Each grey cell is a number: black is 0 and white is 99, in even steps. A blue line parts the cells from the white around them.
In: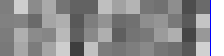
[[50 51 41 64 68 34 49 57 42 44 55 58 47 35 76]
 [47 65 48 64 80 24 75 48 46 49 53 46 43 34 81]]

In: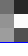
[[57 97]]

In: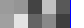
[[62 88 39 53 24]]

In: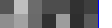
[[55 63 41 19 61 18 35]]

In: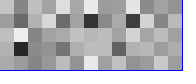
[[61 41 69 84 42 63 20 53 66 24 82 52 72]
 [69 15 54 57 45 68 73 73 38 69 71 61 67]]

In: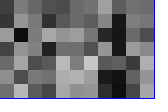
[[21 58 47 19 34 41 36 52  9 49 46]
 [26 57 50 13 43 43 31 58  9 60 53]
 [55 30 47 44 67 69 61 10  7 38 58]]

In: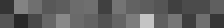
[[33 16 28 40 53 41 38 32 39 48 76 37 46 24 43 21]]
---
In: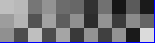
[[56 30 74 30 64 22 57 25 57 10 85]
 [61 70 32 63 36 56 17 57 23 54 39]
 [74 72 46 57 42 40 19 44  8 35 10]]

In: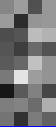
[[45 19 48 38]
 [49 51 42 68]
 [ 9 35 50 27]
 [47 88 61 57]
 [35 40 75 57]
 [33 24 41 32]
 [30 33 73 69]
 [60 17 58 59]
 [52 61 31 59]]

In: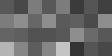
[[70 52 36 52 76 20 33 28]
 [39 37 32 32 34 55 41 34]
 [48 55 40 55 35 37 29 55]
 [34 28 48 34 48 23 33 25]]

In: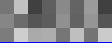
[[48 80 66 67 46 74 45 79]
 [52 42 33 36 56 38 58 33]
 [46 75 25 37 53 39 60 25]]

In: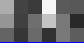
[[39 21 41 19 47 36]
 [58 25 43 76 47 16]
 [67 26 23 96 35 34]]

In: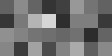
[[52 23 63 29 51 66 37 53]
 [56 51 45 43 40 44 17 39]
 [21 47 70 83 18 49 49 22]
 [38 54 39 20 25 59 45 38]]
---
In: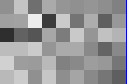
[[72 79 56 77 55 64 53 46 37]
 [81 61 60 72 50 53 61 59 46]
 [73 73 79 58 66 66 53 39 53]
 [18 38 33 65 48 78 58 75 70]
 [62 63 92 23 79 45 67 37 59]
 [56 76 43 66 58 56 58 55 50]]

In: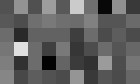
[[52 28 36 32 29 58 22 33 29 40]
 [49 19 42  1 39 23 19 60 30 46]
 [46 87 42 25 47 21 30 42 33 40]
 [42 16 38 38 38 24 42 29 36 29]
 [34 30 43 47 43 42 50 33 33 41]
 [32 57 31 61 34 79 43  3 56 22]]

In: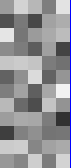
[[59 52 80 48 82]
 [79 80 52 63 66]
 [24 50 56 45 46]
 [61 66 65 48 19]
 [72 41 30 76 57]
 [49 63 37 65 94]
 [38 56 85 38 58]
 [77 79 76 48 44]
 [54 48 36 62 26]
 [89 46 60 66 73]
 [31 47 28 63 67]
 [60 82 71 49 88]]

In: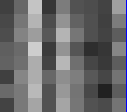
[[26 47 64 32 64 46 32 29 45]
 [41 47 72 32 59 45 28 13 36]
 [25 52 67 40 55 49 34 27 45]
 [38 43 67 26 71 43 27 22 36]
 [37 41 80 23 57 33 18 21 52]
 [30 51 61 34 70 46 31 26 36]
 [28 46 70 30 57 38 31 25 48]
 [25 40 76 21 48 32 30 26 62]]

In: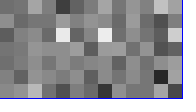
[[53 57 72 44 31 49 41 21 56 46 46 64 28]
 [50 38 57 53 48 55 37 54 45 54 46 15 63]
 [43 48 55 46 55 48 52 54 38 55 44 55 61]
 [45 47 58 55 55 61 36 60 61 44 57 32 38]
 [36 50 54 41 91 39 52 92 43 55 45 36 80]
 [55 41 46 46 60 50 57 54 41 60 42 31 49]
 [43 45 64 49 24 38 48 64 46 58 50 75 63]]

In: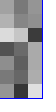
[[58 21 87]
 [47 40 67]
 [55 37 66]
 [32 41 66]
 [85 77 23]
 [69 52 56]
 [63 47 58]]
